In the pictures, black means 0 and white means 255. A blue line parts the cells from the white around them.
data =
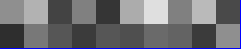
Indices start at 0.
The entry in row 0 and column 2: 67
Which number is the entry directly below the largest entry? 106
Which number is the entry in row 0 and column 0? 143
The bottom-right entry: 143
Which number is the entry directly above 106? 223
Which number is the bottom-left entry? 46

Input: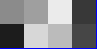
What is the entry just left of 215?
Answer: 28
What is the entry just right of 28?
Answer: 215
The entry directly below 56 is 70

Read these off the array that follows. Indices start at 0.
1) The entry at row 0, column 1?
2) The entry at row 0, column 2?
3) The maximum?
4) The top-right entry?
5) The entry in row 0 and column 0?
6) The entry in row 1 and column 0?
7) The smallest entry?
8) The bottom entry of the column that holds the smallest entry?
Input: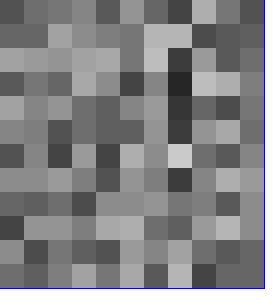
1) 110
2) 118
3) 202
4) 82
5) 82
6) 102
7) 38
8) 181

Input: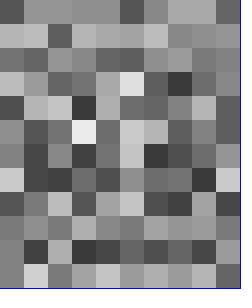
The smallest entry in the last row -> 101
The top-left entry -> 85
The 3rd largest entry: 208
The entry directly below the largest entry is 65
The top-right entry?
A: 101
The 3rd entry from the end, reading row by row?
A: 155
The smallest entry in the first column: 78
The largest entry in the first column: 202
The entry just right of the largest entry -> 109
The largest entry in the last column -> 202
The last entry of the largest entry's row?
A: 93
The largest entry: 235
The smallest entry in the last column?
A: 71
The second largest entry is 223
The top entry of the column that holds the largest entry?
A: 143
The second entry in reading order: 149
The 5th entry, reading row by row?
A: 143
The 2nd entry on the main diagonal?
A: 188
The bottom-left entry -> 130

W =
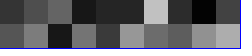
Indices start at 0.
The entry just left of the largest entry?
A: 37
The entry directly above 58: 37
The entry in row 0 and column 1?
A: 78
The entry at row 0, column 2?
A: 100
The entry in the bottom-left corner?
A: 85
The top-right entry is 66

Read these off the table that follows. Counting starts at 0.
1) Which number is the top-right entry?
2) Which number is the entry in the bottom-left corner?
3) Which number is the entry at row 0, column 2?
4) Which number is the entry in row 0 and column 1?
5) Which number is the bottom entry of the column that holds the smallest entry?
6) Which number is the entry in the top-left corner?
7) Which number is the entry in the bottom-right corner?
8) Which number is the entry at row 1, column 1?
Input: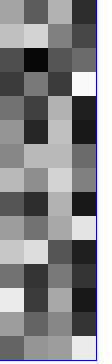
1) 44
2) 99
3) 177
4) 92
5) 149
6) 163
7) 234
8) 212

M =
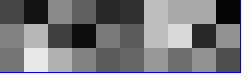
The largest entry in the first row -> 189
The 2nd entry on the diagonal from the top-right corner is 41
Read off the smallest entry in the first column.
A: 69
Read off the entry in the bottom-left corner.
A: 116
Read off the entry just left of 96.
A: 138
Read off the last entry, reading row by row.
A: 77
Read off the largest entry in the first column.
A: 130
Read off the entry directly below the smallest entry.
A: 146
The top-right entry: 5

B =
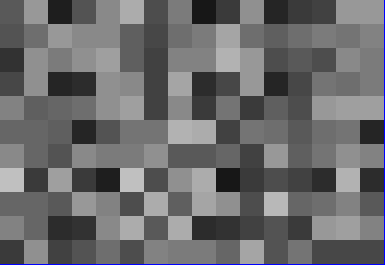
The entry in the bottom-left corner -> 58
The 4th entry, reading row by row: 83
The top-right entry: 152
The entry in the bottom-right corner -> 71
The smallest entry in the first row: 23
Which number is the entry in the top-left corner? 89
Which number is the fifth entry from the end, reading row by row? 83
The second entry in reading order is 152
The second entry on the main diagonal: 110
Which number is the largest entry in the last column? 159
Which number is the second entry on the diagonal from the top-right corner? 116
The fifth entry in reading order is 137
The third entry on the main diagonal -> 123
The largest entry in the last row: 165

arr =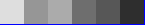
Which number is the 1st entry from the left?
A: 222
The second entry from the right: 87
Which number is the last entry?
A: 46

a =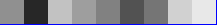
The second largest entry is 209
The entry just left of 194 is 39
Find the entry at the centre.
129

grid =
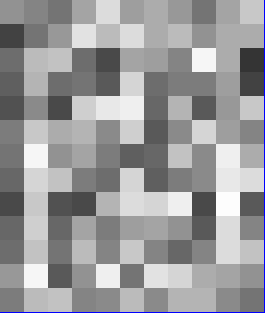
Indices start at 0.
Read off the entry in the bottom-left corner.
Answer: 124
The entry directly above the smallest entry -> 172
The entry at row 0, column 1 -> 132
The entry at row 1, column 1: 116
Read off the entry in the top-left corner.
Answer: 146
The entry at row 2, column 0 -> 109
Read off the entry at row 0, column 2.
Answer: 116
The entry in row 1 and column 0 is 66
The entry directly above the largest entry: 232
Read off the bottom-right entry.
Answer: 116
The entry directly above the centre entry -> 207
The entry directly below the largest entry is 220
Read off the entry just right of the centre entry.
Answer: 103
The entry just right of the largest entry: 89
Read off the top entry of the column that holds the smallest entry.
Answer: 200
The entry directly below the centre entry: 213
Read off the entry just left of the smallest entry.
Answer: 172
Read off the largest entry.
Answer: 253
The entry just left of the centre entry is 124
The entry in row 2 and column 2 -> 194

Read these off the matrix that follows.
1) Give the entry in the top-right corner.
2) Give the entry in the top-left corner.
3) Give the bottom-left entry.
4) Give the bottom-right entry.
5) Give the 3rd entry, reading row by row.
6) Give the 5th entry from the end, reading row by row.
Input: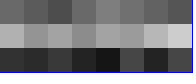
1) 85
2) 105
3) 50
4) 70
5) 77
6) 35

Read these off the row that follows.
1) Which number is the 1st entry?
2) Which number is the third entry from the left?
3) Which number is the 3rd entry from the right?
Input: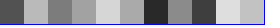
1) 82
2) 124
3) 62

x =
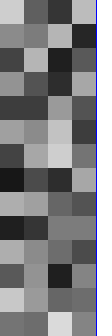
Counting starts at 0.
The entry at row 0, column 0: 206
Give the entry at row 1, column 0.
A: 139
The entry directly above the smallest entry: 67
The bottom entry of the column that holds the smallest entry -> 116
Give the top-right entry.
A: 188
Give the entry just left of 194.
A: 139
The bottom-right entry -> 132
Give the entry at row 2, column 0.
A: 67
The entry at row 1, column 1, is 124
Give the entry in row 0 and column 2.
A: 53
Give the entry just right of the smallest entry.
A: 75
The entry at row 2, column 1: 181
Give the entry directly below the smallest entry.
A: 174
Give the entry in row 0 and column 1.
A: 95
